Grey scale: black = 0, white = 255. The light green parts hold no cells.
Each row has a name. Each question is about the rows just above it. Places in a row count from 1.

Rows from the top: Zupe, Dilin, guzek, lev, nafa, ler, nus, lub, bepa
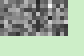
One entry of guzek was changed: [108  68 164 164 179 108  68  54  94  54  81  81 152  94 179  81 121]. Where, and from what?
8, [68]
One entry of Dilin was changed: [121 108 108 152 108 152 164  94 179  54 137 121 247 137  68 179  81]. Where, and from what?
8, [108]
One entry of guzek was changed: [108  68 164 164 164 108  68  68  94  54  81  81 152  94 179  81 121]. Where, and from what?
5, [179]
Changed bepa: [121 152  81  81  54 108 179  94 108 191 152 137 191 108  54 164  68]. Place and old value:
7, [164]
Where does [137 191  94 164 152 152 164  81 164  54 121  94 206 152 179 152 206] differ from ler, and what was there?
15, [164]
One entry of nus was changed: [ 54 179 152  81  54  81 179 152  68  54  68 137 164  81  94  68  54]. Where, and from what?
5, [68]

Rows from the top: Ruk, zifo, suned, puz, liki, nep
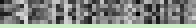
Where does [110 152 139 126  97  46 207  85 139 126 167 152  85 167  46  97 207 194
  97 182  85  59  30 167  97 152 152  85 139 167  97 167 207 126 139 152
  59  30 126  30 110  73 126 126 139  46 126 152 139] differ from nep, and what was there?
16, [110]
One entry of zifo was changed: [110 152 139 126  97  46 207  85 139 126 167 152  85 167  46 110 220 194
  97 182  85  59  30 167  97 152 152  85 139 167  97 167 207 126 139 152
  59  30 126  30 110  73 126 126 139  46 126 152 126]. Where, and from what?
17, [207]
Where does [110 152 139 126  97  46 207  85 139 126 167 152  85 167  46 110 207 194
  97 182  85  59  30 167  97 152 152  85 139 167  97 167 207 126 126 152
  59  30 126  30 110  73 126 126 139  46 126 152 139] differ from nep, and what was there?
35, [139]
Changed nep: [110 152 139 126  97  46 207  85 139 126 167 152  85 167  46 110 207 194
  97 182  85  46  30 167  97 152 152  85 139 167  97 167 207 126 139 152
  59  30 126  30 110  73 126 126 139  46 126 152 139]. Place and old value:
22, [59]

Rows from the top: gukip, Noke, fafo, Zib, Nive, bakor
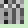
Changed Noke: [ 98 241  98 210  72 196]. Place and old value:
3, [112]
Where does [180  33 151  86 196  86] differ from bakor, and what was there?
6, [72]
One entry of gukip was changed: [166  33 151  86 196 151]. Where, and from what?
1, [180]
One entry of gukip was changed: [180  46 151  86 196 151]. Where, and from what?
2, [33]
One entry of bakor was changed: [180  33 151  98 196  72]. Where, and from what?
4, [86]
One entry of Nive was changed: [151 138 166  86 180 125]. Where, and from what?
1, [166]
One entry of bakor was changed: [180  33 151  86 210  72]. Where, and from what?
5, [196]

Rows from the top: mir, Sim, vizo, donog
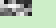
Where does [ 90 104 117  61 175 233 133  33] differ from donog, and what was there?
5, [191]
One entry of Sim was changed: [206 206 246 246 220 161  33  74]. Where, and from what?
8, [90]
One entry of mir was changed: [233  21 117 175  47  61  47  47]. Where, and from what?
1, [220]
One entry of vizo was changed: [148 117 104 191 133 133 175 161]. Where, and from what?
3, [90]
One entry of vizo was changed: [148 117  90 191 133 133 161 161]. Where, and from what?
7, [175]
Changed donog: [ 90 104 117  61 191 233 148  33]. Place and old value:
7, [133]
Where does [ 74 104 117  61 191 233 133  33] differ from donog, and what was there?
1, [90]

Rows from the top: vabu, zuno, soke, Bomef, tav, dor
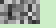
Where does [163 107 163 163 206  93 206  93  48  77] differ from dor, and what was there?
6, [77]
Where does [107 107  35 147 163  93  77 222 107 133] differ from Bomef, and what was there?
6, [77]
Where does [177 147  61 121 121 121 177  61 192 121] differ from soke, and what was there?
10, [133]
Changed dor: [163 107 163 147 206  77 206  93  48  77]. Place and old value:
4, [163]
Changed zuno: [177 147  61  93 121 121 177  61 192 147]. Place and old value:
10, [133]
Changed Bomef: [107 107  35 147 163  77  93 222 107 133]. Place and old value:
7, [77]

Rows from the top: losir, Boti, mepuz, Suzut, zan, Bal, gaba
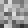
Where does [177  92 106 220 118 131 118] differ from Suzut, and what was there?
6, [147]
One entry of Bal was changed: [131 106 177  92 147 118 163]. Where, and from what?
6, [131]
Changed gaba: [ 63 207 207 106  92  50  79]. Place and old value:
3, [192]

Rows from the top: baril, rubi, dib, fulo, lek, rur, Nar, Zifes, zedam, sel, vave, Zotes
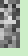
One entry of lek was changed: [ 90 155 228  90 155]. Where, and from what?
4, [76]
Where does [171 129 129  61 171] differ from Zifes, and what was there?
1, [186]
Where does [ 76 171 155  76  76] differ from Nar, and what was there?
3, [141]

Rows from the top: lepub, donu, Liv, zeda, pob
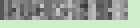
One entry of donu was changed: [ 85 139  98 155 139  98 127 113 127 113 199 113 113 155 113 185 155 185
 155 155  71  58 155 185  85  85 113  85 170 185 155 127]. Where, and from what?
20, [139]
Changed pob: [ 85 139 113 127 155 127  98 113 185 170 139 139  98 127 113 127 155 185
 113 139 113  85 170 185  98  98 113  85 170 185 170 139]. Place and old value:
31, [155]
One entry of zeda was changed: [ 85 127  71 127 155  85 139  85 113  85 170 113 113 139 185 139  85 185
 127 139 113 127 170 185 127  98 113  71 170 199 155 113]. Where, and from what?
3, [85]
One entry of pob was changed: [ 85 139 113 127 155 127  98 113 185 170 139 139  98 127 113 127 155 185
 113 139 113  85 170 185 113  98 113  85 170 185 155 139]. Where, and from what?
25, [98]
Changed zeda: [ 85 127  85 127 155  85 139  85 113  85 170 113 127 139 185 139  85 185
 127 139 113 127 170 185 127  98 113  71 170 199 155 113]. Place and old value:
13, [113]

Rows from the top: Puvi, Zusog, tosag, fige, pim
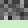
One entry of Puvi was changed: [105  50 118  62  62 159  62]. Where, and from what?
1, [118]
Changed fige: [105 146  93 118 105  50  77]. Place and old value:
5, [93]
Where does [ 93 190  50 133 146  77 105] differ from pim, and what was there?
3, [36]
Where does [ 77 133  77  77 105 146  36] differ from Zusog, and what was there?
7, [50]
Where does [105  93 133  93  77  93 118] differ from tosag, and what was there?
7, [133]
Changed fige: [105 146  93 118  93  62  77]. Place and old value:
6, [50]

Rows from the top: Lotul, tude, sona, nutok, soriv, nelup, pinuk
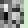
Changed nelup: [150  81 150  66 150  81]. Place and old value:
4, [52]
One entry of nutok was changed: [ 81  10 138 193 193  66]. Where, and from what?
4, [209]
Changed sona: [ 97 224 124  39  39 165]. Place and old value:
4, [52]
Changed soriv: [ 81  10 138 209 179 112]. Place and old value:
6, [124]
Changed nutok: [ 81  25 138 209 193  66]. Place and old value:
2, [10]
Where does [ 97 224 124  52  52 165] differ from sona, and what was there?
5, [39]

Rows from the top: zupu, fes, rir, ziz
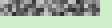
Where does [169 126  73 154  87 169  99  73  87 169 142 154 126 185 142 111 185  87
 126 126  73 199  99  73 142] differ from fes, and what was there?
2, [111]
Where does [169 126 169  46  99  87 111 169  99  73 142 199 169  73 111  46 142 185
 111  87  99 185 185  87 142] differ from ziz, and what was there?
23, [169]

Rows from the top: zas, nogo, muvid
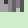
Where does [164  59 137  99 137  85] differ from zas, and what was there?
5, [124]
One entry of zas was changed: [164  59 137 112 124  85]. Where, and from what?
4, [99]
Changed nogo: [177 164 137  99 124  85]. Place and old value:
1, [164]
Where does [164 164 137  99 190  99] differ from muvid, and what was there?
6, [85]

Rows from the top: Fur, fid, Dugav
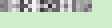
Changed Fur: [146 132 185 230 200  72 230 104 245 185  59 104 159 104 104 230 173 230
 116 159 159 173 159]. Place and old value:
20, [173]
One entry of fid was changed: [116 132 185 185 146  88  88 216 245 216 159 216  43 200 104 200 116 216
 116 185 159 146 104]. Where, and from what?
4, [173]
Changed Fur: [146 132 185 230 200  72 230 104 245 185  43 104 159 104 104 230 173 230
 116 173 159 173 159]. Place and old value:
11, [59]
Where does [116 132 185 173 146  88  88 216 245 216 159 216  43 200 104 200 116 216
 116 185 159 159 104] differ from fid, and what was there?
22, [146]
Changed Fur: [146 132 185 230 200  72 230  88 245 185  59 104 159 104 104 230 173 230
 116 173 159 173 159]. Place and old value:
8, [104]
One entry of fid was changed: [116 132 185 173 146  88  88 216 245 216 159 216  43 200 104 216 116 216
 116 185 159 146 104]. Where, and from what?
16, [200]

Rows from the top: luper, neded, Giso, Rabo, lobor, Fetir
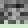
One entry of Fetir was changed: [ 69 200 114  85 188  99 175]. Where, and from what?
3, [99]
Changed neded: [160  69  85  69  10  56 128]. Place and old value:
5, [25]
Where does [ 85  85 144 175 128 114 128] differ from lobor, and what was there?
6, [128]
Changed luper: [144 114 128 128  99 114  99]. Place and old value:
4, [144]

